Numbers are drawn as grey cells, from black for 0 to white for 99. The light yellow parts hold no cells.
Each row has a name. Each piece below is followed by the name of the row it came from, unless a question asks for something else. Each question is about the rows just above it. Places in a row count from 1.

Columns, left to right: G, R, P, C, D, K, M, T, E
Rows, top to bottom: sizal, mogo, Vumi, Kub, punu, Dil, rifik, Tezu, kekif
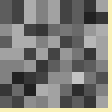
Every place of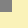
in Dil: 1 2 6 9
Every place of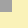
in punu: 1 2 4 9

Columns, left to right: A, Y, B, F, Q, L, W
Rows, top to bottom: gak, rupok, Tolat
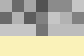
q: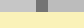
Tolat
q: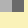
gak
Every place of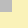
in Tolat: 5 6 7
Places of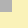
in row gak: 1
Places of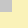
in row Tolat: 1 2 3
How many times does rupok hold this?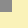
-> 0

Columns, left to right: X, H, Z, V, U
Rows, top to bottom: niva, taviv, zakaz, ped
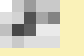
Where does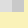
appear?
ped
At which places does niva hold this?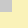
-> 2 4 5
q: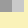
niva
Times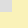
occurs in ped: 4
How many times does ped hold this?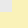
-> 0

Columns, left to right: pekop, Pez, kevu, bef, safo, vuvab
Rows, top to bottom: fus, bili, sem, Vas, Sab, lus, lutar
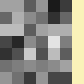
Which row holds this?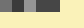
lutar
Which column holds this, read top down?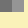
pekop

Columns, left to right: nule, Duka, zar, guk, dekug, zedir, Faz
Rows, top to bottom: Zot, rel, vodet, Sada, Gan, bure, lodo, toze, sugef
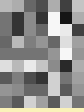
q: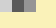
toze
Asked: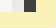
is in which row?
vodet
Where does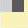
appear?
toze
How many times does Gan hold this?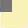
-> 4
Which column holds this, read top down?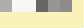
dekug
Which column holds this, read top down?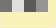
nule

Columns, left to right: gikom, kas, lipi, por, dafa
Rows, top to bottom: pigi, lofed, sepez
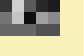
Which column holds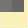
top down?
gikom
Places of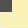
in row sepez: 4 5

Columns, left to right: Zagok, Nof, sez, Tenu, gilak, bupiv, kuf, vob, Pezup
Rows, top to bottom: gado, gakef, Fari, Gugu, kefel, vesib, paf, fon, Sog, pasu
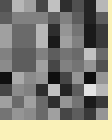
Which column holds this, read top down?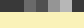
Pezup
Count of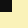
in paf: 3
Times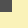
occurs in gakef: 0

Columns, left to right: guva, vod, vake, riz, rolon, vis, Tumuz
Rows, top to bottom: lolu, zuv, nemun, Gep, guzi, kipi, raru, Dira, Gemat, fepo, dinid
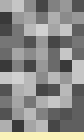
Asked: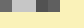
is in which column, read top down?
Tumuz
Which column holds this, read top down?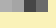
rolon
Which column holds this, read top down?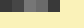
guva

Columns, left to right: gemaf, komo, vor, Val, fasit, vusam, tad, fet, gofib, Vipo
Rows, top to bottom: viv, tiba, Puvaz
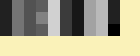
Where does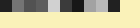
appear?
viv
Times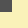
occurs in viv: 1

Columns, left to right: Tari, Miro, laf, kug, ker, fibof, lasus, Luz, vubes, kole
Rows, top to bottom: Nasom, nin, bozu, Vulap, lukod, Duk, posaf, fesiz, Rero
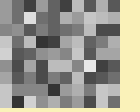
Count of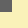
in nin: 1
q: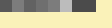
bozu
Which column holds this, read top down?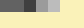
ker

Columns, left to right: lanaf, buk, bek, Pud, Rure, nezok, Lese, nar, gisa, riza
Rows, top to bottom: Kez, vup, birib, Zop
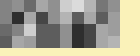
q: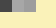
birib
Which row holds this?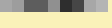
Zop
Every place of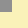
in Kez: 2 5 10

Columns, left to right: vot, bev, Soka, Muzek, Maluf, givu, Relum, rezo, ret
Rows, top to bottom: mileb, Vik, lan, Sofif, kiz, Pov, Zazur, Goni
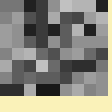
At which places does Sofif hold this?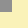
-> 2 5 7 8 9
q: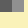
Sofif
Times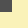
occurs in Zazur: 0
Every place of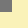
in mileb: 1 2
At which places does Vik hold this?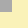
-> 5

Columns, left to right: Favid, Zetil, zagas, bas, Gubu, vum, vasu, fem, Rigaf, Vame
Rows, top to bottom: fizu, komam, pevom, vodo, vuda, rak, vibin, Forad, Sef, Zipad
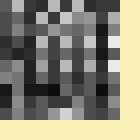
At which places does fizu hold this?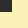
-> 4 8
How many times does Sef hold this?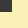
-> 3
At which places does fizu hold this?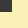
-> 3 6 9 10
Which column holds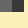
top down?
vum

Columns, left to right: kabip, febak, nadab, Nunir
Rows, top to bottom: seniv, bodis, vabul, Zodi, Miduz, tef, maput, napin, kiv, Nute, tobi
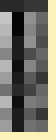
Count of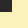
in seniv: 2
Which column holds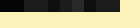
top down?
febak

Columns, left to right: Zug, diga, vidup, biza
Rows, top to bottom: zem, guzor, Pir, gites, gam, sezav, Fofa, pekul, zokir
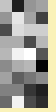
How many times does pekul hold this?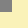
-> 2
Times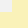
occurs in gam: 1
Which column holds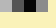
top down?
biza
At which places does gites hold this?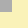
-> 1 2
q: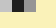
zem

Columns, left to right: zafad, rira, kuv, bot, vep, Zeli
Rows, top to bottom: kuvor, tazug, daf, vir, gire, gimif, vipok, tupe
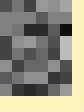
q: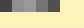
vir
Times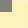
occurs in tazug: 5
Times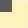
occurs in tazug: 1

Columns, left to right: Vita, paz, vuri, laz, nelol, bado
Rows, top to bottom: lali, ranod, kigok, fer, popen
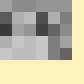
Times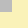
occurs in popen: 2
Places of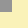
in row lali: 4 5 6
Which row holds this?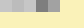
fer
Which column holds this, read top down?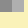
paz
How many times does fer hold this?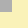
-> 1

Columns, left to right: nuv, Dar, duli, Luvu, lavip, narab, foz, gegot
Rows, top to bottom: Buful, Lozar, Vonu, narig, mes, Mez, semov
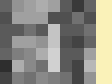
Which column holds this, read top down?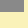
duli
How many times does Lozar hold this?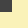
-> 0
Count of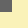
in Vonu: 0

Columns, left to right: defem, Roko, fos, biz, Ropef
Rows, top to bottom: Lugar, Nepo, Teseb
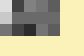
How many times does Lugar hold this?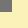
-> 1
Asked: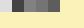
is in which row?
Lugar
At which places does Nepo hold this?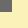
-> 2 3 4 5

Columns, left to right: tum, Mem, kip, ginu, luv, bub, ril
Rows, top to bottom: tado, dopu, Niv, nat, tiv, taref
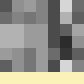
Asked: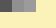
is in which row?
tado
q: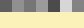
taref
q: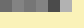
dopu

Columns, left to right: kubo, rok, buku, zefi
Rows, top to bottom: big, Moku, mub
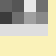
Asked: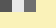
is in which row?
big
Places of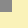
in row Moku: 4
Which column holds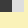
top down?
kubo
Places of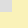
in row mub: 1 2 3 4

